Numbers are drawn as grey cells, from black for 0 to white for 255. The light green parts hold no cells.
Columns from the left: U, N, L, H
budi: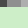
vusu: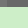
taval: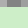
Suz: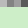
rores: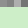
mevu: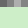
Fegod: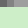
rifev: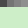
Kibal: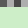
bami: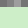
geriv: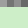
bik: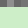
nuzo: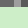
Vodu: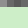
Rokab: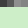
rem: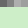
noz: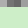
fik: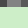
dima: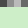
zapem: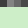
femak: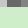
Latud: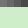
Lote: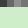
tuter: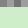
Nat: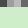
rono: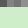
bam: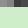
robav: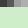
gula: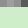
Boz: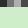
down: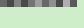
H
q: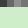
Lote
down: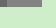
N
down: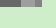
N
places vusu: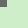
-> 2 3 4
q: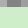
taval
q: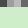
Nat

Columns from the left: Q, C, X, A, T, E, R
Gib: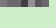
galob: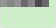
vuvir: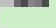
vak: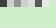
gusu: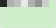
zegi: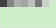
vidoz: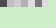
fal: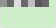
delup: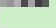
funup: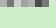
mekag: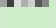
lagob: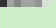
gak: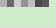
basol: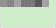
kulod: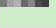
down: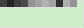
Q
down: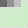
X

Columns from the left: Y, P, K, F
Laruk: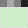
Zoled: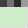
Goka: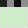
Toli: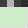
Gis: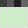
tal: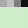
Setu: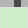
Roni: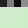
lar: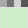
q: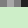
Laruk
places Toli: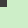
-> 1 3
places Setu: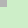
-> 1 2 4
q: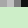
tal
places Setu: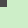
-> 3
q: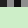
Goka
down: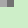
P

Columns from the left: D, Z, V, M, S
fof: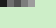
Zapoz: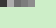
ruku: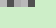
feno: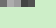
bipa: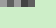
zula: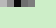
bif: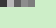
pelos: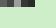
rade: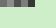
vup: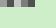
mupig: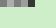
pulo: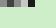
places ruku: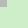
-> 1 4
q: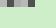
ruku

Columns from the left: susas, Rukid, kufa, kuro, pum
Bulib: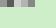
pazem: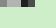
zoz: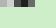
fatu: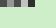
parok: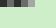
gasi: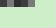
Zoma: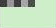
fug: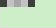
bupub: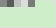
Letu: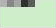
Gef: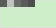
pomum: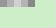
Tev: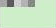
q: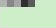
Letu
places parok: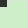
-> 1 3
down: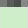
pum
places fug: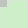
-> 2 4
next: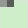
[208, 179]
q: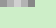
pomum
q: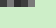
gasi

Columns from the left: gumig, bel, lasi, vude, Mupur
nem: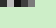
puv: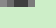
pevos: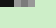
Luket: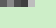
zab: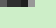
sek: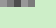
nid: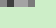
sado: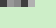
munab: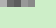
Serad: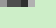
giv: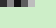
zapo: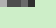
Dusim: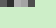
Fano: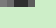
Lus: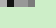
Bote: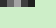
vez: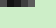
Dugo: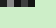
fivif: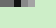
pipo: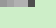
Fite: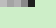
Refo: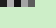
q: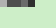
zapo
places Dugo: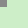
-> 2
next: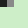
[19, 63]
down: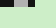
lasi
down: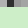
lasi
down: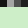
Mupur
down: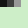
lasi

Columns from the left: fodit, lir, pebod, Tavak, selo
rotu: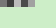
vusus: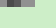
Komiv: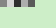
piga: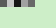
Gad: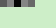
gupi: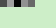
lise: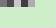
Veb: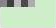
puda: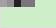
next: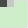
[ 62, 173]
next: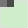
[200,  62]
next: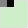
[133, 104]
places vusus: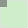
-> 1 4 5
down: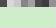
lir

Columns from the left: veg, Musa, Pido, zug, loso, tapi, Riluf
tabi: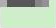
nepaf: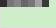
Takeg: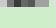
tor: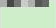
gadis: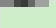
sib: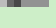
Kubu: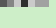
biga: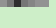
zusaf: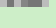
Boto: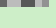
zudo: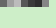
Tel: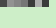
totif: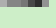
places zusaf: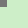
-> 2 5 6
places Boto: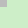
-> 2 3 6
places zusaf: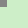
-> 4
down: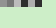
tapi
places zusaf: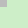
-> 1 3 7
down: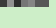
zug

